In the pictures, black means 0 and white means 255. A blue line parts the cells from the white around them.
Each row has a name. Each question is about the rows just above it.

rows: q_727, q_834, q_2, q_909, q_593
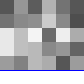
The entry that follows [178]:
[115]
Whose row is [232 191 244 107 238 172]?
q_2
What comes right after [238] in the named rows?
[172]
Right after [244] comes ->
[107]
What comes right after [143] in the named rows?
[204]
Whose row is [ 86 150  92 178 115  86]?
q_727
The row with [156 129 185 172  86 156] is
q_593

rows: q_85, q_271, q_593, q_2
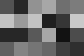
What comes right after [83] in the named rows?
[39]
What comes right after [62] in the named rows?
[47]

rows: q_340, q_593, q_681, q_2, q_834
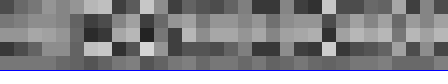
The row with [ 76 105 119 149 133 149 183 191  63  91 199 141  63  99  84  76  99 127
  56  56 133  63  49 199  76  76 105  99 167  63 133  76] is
q_340
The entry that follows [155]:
[133]
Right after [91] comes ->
[199]
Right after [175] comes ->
[49]
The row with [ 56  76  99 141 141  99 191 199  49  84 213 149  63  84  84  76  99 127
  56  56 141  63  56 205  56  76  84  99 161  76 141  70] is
q_2
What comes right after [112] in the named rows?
[141]

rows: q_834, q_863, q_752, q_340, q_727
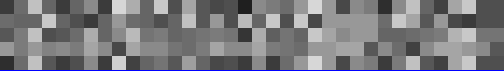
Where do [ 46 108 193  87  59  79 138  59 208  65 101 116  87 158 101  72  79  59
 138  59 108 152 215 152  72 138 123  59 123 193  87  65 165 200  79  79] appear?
q_727
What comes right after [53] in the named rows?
[173]
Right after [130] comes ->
[138]
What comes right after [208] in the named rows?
[65]
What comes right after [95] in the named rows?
[116]
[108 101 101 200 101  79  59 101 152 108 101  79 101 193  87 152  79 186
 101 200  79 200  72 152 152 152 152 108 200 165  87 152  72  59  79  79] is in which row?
q_863
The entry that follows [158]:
[101]

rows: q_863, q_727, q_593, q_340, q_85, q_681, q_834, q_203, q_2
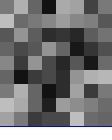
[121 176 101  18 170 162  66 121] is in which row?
q_863
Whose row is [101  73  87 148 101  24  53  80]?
q_340
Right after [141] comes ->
[127]
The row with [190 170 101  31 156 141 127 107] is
q_203
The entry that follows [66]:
[121]
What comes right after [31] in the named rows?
[156]
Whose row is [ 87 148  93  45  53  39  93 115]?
q_593

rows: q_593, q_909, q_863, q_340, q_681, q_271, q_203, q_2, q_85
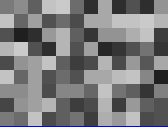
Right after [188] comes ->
[195]
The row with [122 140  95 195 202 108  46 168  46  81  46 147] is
q_593
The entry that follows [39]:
[53]
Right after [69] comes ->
[147]
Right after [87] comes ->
[168]

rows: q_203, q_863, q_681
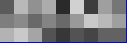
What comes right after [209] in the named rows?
[61]
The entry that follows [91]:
[185]
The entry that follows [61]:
[159]
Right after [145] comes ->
[172]
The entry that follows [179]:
[201]

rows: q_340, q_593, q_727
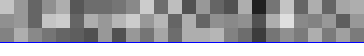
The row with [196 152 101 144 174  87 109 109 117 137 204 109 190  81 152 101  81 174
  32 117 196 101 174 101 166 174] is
q_340
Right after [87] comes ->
[109]
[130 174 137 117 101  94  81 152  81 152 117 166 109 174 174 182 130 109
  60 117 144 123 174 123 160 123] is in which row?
q_727
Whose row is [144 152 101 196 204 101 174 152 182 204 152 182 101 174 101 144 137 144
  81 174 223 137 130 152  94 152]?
q_593
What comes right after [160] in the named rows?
[123]
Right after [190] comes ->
[81]

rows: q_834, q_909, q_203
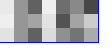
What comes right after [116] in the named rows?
[171]
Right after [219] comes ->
[144]
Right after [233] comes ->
[150]
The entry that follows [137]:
[71]
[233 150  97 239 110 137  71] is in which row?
q_834
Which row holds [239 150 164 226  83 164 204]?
q_909

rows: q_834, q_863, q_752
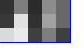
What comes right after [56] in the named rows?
[225]
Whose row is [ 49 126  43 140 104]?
q_834
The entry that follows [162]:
[104]
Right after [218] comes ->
[233]
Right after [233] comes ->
[63]
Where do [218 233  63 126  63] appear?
q_752
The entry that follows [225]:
[49]

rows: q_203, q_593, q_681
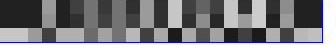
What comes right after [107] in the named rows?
[162]
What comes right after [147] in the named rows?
[33]
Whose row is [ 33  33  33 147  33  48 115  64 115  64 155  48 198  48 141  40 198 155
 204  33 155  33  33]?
q_593
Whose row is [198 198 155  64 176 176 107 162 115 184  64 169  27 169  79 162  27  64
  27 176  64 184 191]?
q_681
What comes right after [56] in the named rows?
[115]
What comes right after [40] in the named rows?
[198]

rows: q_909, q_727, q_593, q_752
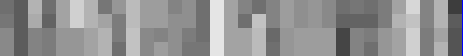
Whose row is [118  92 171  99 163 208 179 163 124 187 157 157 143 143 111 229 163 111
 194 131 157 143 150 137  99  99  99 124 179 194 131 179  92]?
q_727
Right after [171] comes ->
[99]
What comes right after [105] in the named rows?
[150]

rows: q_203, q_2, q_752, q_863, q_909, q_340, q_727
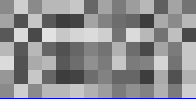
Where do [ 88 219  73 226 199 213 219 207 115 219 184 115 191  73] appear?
q_752
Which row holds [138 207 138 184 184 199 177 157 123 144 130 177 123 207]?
q_727
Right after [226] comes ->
[199]
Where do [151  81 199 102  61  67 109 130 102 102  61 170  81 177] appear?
q_340
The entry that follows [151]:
[81]
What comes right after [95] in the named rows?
[164]
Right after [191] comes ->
[73]

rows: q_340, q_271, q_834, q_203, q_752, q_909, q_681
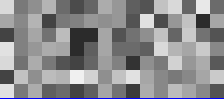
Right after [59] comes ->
[172]
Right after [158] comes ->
[129]
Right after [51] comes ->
[143]
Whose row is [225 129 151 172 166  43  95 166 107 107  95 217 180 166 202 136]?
q_203

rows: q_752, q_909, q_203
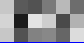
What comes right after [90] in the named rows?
[82]
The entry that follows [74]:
[178]
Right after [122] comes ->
[185]
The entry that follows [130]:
[136]
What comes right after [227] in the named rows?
[206]

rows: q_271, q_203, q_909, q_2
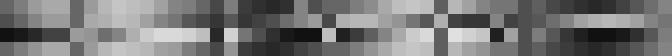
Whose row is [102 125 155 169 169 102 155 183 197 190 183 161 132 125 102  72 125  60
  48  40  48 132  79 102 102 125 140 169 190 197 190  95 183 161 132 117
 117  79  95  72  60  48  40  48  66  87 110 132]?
q_271
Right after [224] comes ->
[209]
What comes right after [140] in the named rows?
[169]

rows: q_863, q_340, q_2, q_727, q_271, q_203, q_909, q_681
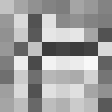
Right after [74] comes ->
[242]
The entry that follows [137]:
[145]
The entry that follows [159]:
[218]

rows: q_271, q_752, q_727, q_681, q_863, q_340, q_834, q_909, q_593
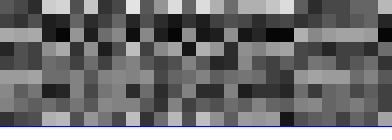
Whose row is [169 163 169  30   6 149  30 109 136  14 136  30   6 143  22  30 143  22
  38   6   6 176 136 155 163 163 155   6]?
q_727
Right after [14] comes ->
[136]
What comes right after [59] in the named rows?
[101]
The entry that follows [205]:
[212]
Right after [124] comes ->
[101]

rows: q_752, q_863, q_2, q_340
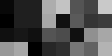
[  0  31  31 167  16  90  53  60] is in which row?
q_863
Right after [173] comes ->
[195]
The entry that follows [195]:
[84]
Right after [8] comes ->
[31]
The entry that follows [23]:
[16]
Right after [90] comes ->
[53]
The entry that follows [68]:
[201]

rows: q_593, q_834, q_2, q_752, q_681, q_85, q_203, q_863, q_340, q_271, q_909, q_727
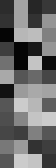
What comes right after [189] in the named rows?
[128]
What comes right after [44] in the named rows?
[163]
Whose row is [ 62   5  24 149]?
q_752
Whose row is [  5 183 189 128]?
q_2
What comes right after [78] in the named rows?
[134]

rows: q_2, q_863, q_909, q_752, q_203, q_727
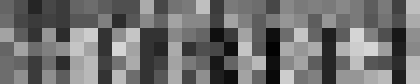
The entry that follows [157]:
[31]
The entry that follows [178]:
[205]

